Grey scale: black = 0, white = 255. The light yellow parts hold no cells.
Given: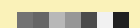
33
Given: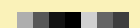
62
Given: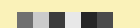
75
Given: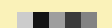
131
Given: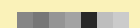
203
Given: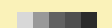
43
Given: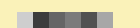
167
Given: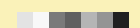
32
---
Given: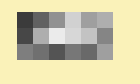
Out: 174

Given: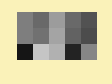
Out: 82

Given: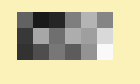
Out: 133

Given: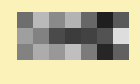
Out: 89

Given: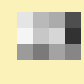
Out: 78

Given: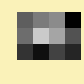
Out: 1

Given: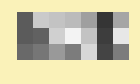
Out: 165

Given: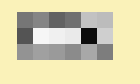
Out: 188

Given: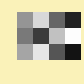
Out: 33
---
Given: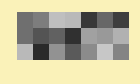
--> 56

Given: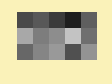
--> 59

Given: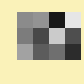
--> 147

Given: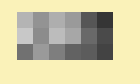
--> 154

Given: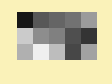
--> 101

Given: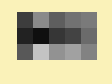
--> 94

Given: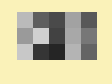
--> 74

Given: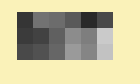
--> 89

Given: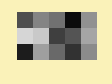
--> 113
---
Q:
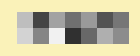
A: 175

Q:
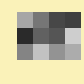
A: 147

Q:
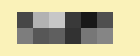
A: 119

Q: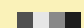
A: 137

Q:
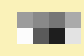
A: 30

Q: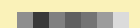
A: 156

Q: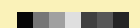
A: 87

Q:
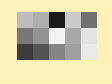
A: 160

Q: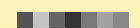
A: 162

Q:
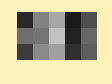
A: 47
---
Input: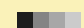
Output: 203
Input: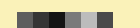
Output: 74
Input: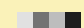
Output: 30
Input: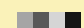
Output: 21
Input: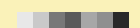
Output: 41
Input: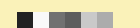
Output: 172
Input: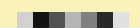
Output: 224
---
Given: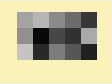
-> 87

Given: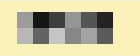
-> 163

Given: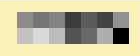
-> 174

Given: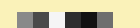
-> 18

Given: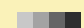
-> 101

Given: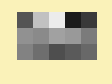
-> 90

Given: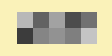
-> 127

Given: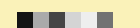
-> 238
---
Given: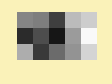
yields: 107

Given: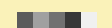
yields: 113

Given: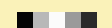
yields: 251

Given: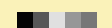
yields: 224

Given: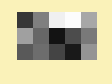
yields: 68

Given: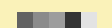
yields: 157
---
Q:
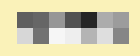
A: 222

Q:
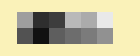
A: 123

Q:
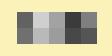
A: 72

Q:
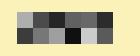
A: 203

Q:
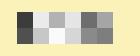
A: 138

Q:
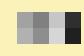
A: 214
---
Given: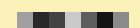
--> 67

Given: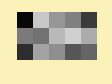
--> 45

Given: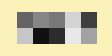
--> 198

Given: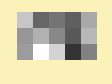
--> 156

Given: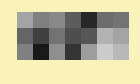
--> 143

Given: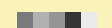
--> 122

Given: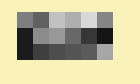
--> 63
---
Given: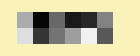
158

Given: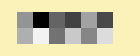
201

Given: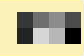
214

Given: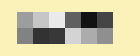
212

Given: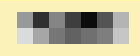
112

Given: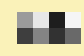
132
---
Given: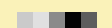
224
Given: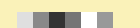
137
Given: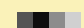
14
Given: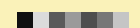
219
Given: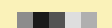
26
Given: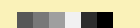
120
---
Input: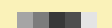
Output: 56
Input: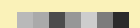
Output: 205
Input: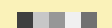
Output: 151
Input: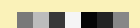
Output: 6
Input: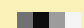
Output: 13
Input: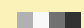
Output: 248
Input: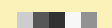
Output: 50
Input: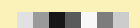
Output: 247
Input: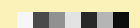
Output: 40
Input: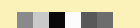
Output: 252
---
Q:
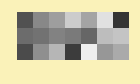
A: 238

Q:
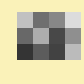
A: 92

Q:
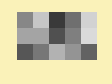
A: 178

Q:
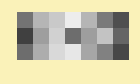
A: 166

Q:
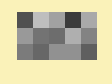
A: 145

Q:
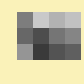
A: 58
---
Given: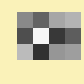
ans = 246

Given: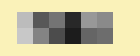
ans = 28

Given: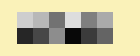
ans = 8

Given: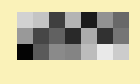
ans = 172

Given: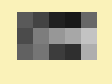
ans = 151

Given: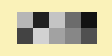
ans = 162

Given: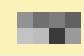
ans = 188

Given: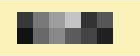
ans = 92

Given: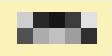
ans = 192
